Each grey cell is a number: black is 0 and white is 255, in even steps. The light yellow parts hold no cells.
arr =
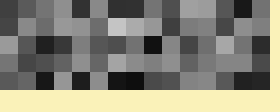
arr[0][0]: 64
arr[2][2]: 32
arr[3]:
[117, 70, 79, 98, 143, 102, 164, 139, 127, 143, 98, 121, 133, 133, 74]
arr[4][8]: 74
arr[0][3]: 143
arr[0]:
[64, 90, 116, 143, 50, 137, 48, 49, 116, 79, 160, 156, 86, 24, 114]
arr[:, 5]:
[137, 109, 86, 102, 141]
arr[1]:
[69, 137, 108, 152, 146, 109, 196, 171, 151, 63, 124, 129, 71, 142, 127]
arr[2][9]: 134
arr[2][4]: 126
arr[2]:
[154, 86, 32, 56, 126, 86, 78, 114, 17, 134, 69, 111, 167, 115, 44]
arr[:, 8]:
[116, 151, 17, 127, 74]
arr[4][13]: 33
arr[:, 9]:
[79, 63, 134, 143, 81]
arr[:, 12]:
[86, 71, 167, 133, 88]
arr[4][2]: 23

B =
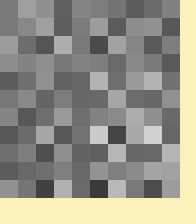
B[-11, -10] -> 121
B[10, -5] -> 58
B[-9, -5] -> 75
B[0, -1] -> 129
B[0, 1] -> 159
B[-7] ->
[92, 112, 144, 98, 103, 178, 110, 154, 180, 114]
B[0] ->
[121, 159, 143, 96, 133, 125, 116, 92, 107, 129]
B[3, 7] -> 137
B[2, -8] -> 85
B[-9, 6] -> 162
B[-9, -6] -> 121
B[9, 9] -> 162
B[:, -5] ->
[125, 156, 75, 126, 178, 105, 130, 203, 96, 147, 58]
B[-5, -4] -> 138
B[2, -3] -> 134
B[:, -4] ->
[116, 91, 162, 106, 110, 166, 138, 68, 183, 127, 185]
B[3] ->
[141, 131, 142, 120, 131, 126, 106, 137, 121, 89]
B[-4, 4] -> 115
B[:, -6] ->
[133, 124, 121, 131, 103, 103, 110, 115, 99, 105, 106]
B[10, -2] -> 76
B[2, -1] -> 126
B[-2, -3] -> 138
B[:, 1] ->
[159, 136, 109, 131, 112, 137, 88, 107, 126, 104, 117]

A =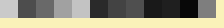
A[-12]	202
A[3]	161
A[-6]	67
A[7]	79

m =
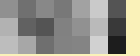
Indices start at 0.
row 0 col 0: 144
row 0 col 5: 202
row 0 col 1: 112
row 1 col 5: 186
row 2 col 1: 167
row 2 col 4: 132

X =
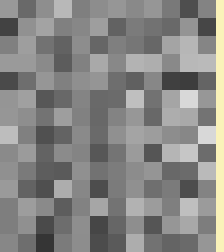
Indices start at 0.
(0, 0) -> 153
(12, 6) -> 102
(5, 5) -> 105
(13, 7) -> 173
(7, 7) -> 164
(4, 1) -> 110
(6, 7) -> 151
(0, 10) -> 78
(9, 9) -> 104
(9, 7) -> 140
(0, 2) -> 142
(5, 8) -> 114
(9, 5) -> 114
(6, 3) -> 158
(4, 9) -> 64
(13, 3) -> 123
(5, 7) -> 191
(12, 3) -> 109
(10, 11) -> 131
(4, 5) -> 149
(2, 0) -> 128
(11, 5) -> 166
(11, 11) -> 155
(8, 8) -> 85
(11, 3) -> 93
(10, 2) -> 79
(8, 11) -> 108
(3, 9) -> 137
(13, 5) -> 76
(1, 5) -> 158
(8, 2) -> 99
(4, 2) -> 150
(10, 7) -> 144
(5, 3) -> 104
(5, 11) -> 151
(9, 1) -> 122
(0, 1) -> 105
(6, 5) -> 104

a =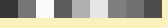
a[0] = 54
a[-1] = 77
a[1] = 118
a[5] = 230

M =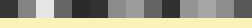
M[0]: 54
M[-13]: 132
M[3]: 103
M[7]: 156

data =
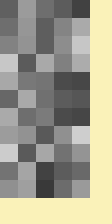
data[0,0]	96
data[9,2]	66
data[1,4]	170
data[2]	[130, 147, 94, 141, 198]
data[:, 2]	[110, 94, 94, 169, 116, 112, 123, 89, 167, 66, 57]
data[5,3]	92
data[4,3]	75
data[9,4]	105
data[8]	[204, 90, 167, 114, 148]
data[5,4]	86
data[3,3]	128
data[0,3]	92

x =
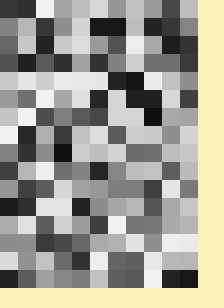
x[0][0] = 55
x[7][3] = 56
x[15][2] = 159
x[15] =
[35, 92, 159, 135, 124, 193, 95, 87, 241, 35, 23]
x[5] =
[154, 112, 241, 167, 223, 38, 214, 30, 32, 215, 64]
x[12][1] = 225
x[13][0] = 141
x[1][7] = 190
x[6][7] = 213
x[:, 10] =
[189, 132, 52, 58, 143, 64, 164, 212, 199, 187, 121, 198, 181, 234, 182, 23]
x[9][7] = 189
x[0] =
[55, 48, 241, 164, 189, 215, 150, 193, 153, 71, 189]
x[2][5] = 155
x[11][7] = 182
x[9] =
[64, 182, 238, 112, 131, 37, 135, 189, 194, 94, 187]
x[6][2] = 77
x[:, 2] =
[241, 55, 35, 89, 205, 241, 77, 175, 139, 238, 93, 227, 92, 59, 194, 159]
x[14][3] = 107
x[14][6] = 100
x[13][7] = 226
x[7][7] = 205
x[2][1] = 199
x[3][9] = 112
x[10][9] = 230
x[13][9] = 237
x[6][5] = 70
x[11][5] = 141
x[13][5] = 170
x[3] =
[81, 32, 89, 48, 162, 49, 129, 206, 111, 112, 58]

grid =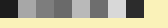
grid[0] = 29
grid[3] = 106
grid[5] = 110
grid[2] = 125

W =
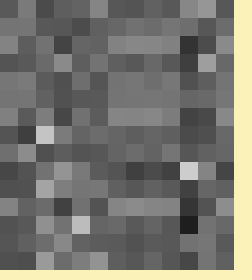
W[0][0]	89
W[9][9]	65
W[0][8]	97
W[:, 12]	[87, 108, 138, 104, 116, 118, 136, 104, 102, 69, 96, 141, 104, 89, 96]
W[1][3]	87
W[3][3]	138
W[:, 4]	[99, 76, 101, 94, 110, 88, 113, 100, 84, 121, 117, 113, 188, 98, 125]
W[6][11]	73
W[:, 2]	[75, 88, 114, 106, 91, 97, 125, 196, 80, 114, 164, 107, 144, 109, 154]
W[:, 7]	[84, 113, 135, 88, 118, 117, 132, 94, 108, 64, 87, 139, 89, 82, 87]
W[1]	[116, 117, 88, 87, 76, 96, 103, 113, 108, 117, 110, 87, 108]
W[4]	[118, 122, 91, 80, 110, 85, 115, 118, 110, 119, 81, 94, 116]
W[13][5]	92
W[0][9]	88
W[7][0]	84
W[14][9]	86
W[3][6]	95
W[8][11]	97
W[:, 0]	[89, 116, 131, 84, 118, 116, 128, 84, 111, 71, 80, 131, 82, 85, 80]
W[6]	[128, 90, 125, 71, 113, 92, 133, 132, 135, 124, 67, 73, 136]
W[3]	[84, 89, 106, 138, 94, 115, 95, 88, 104, 88, 63, 158, 104]
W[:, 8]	[97, 108, 134, 104, 110, 118, 135, 101, 99, 75, 97, 133, 100, 90, 101]
